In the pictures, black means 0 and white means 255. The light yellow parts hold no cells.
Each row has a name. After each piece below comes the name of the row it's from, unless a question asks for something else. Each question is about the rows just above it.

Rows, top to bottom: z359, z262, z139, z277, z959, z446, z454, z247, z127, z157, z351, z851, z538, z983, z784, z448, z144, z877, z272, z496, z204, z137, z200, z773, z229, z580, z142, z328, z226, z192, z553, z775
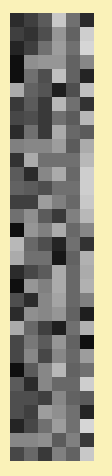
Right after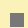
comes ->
[91]
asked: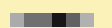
z877
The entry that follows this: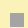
[104]
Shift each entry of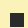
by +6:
[49]
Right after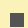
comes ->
[30]
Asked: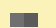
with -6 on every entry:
[106  85]

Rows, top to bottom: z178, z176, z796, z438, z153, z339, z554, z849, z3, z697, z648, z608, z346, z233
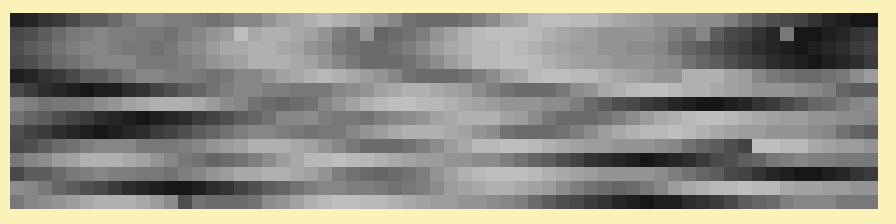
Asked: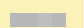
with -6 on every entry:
[178 178 184 178]
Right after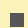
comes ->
[101]
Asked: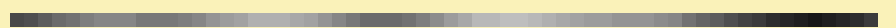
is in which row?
z438

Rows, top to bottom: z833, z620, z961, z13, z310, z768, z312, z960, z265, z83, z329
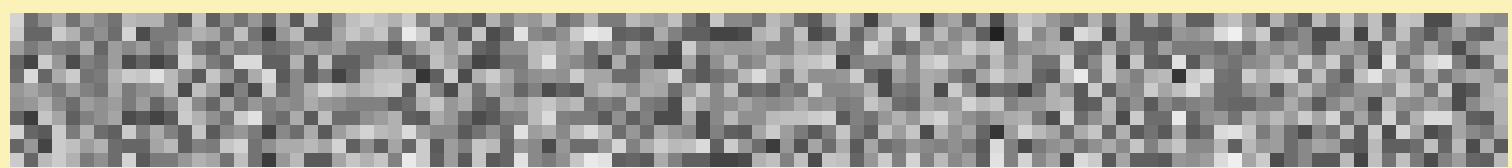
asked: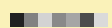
z620
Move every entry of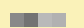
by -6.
[131 109 179 171]
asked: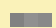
z312
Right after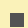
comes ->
[165]
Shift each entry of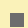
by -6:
[103]
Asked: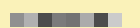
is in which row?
z768

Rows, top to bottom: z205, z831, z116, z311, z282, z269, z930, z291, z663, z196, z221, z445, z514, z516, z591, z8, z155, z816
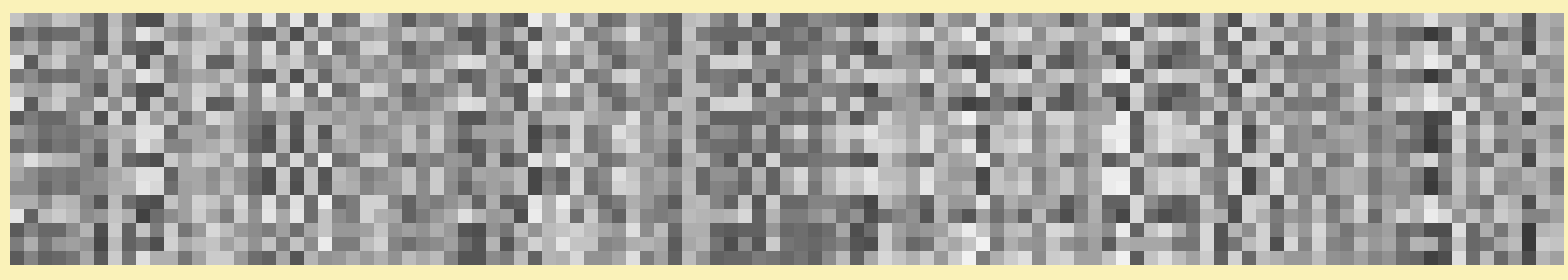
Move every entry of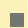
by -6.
[111]
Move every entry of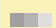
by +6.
[166 186 228]
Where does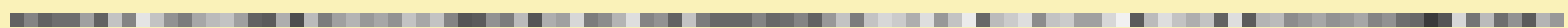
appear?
z831

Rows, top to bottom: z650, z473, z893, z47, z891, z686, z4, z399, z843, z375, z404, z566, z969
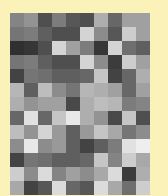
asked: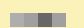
z686
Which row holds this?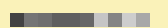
z404
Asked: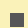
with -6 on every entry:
[81]
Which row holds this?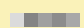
z566

